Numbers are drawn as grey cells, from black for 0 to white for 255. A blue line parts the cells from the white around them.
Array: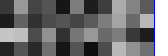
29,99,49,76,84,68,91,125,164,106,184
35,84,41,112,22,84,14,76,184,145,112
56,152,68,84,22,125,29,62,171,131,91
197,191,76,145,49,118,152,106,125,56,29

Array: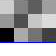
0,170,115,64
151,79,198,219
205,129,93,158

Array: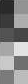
43,147
58,173
83,70
123,187
167,225
201,111

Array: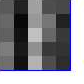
90,33,160,78,72
96,17,192,103,57
103,9,152,117,33
110,17,178,78,45
125,25,144,57,51

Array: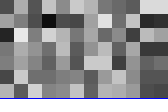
36,232,126,210,180,119,167,105,139,63,187,161
71,202,111,111,126,132,91,154,195,139,84,84
77,173,84,195,139,202,180,119,105,91,218,218
119,173,147,111,187,91,147,187,97,167,57,57
126,161,132,97,154,84,202,202,63,147,97,111
161,126,77,14,77,71,161,225,111,195,42,49
180,91,210,132,139,195,97,180,173,154,77,71

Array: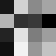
16,242,151,195
23,210,138,165
35,226,125,158
181,50,57,1
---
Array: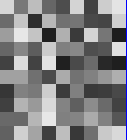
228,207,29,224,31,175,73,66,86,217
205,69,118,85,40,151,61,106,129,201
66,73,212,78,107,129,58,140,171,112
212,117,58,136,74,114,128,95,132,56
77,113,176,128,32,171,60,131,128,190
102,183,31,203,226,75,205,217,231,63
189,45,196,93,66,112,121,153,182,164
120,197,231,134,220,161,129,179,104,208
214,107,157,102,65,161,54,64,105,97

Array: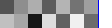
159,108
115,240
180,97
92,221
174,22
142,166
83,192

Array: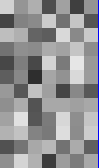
148,84,201,141,153,156,88,168,197,205,96,168
63,197,137,197,230,217,136,160,142,140,171,123
161,113,217,162,122,146,69,168,215,221,114,156
78,204,93,171,211,166,159,168,123,121,184,60
175,138,100,139,72,46,193,83,86,131,168,177
149,130,176,143,126,136,87,173,225,194,116,212
210,68,190,114,71,94,153,143,162,178,81,143

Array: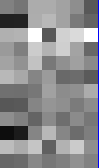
88,100,255,103,138,90,172,140,119,126,143,130
142,121,218,163,160,108,144,123,139,108,203,145
162,162,209,207,144,105,140,143,110,134,178,127
172,184,88,178,120,155,161,149,138,184,96,119
172,173,255,204,194,133,119,133,100,133,197,136
117,34,179,127,146,168,111,89,128,27,171,107
129,33,176,154,163,184,112,87,142,13,188,103

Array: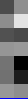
143,227,73,153,1,29,142
76,141,81,149,115,113,152

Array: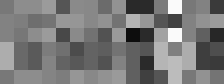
58,155,39,78,58,116
130,146,96,62,62,146
120,130,130,173,173,120
250,65,250,127,188,188
123,85,162,181,181,85
42,151,42,85,42,64
41,179,13,96,96,96
146,115,154,115,130,154
107,146,82,94,82,146
136,136,114,99,99,136
138,150,138,76,88,150
85,152,72,112,99,125
155,116,155,124,132,132
141,110,141,90,90,141
141,126,119,105,105,141
120,130,130,173,173,120

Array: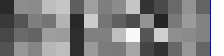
99,130,130,101
146,155,139,150
105,121,143,104
74,37,207,50
52,147,85,68
197,75,248,165
140,96,191,123
127,117,128,124
159,203,128,154
94,40,45,46
198,179,156,189
190,117,158,182
139,127,100,133
141,85,106,151
42,57,71,83

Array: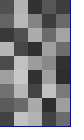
61,106,163,109,49,45,122,158,108
86,61,107,159,137,160,194,46,67
50,131,172,48,157,50,68,170,178
179,184,81,71,193,200,182,106,193
80,99,57,181,75,159,113,90,66
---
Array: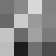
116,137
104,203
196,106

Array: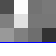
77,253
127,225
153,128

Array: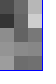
76,107
52,101
141,99

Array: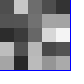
78,199
83,84
44,59

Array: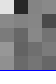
227,39
137,131
123,103

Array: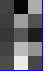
66,4
61,158
55,87

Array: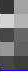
53,162
211,179
70,103

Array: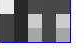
234,41
67,41
67,41

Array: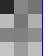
39,134
188,119
130,128
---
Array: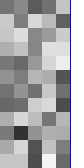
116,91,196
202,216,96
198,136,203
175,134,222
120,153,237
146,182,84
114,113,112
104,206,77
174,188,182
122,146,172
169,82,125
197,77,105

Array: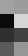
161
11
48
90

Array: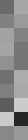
106
129
162
165
145
112
127
92
202
136

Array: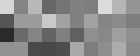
214,185,117,125,181
85,156,162,161,139
42,132,128,143,159
145,73,77,125,172

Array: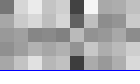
118,235,207,245,173
167,216,214,191,148
153,134,129,146,168
144,178,177,199,186
167,225,193,171,174

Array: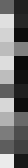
101
224
211
188
221
189
94
215
178
124
93
235

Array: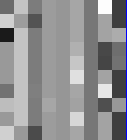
107,124,150,119,62
208,83,150,119,62
26,124,150,119,172
153,124,150,119,110
153,124,150,119,114
153,124,150,119,62
114,127,150,119,62
189,124,150,119,152
153,124,150,119,62
208,75,150,119,62

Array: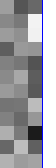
158,104
136,243
156,241
94,149
129,83
138,93
154,89
116,188
129,151
175,27
103,96
178,163

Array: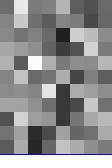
108,123,181,82
132,112,132,73
136,130,33,188
167,143,60,211
177,250,121,138
132,106,173,127
139,133,55,158
164,144,56,199
80,157,56,168
115,44,161,113
92,39,194,142
